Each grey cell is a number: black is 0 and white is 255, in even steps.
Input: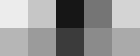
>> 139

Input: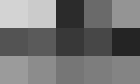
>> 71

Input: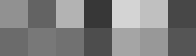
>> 152

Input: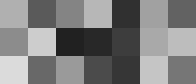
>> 169

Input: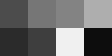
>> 240

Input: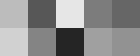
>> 160

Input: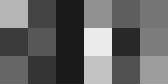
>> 40
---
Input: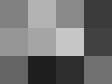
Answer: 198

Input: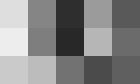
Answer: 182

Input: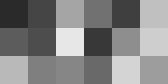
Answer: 142

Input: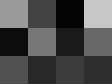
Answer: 26

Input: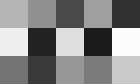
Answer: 27

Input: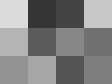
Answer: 135

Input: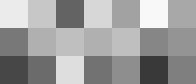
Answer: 134

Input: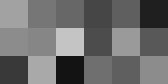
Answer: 154
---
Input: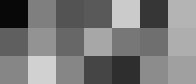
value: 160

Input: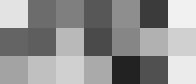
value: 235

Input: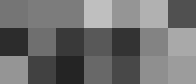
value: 156

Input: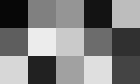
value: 68

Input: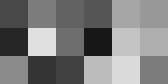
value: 124

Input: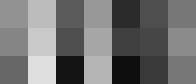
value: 119
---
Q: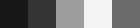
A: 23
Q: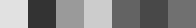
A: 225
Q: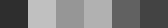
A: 46
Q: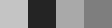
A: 196
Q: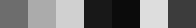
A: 109
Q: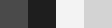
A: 74
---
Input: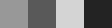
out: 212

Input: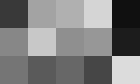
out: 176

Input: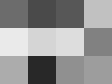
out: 87

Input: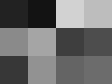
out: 210

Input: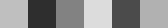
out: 130

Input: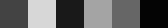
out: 25

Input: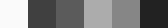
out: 91
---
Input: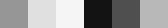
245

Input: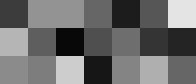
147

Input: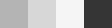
245

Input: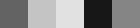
225

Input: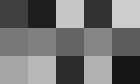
198

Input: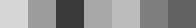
58

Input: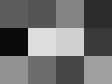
131

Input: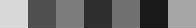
124

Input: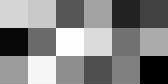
86
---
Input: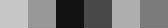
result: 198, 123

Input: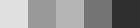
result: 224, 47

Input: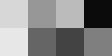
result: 215, 127

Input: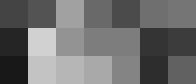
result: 68, 97

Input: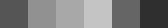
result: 85, 47

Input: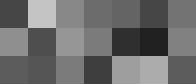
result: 70, 92
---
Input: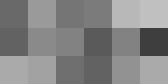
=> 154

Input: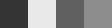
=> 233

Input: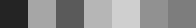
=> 166

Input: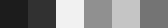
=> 49

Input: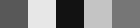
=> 231

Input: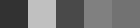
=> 192

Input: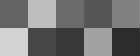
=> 189

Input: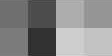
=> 77
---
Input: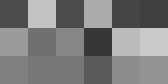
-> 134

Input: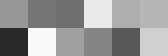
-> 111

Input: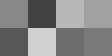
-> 184

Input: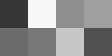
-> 143

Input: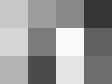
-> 250

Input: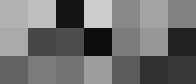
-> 77
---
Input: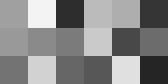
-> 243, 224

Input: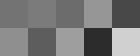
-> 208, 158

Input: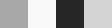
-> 249, 212

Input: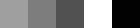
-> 255, 159

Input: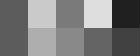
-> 222, 202

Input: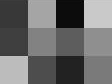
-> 201, 188
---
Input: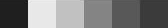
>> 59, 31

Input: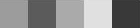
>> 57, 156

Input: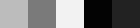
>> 34, 188

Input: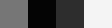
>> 244, 118

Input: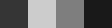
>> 25, 53

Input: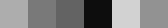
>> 146, 173

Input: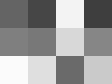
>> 62, 251

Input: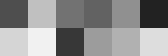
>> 34, 213

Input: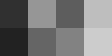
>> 190, 34
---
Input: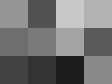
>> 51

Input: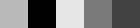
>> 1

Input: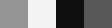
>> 243

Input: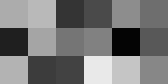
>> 60

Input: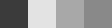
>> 227

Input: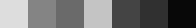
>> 132

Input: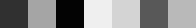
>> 165

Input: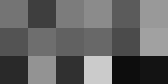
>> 147
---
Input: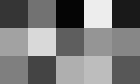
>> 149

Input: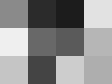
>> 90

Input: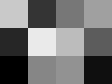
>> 188

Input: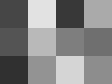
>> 126

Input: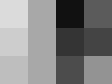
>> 52

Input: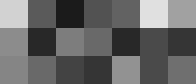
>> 74

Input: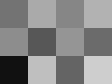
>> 149

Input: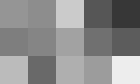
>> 112

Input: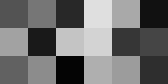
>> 54
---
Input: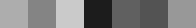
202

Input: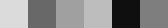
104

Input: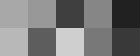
184

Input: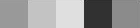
153

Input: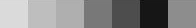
175

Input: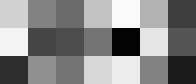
115

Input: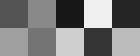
159
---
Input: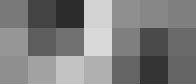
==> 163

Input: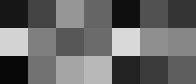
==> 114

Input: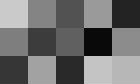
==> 162

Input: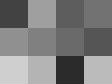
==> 180

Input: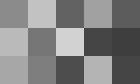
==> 126

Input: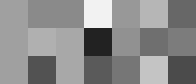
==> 82

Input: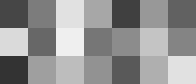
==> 159

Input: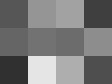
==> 229

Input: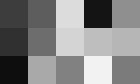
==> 169
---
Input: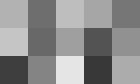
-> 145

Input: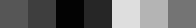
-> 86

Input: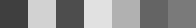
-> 122

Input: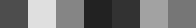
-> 118

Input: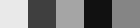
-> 133

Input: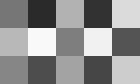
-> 134

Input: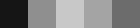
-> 143

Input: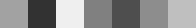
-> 141
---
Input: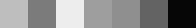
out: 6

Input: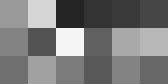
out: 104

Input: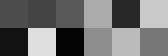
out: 119

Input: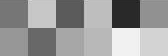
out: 211

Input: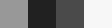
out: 247

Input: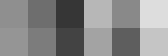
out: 197

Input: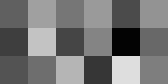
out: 126
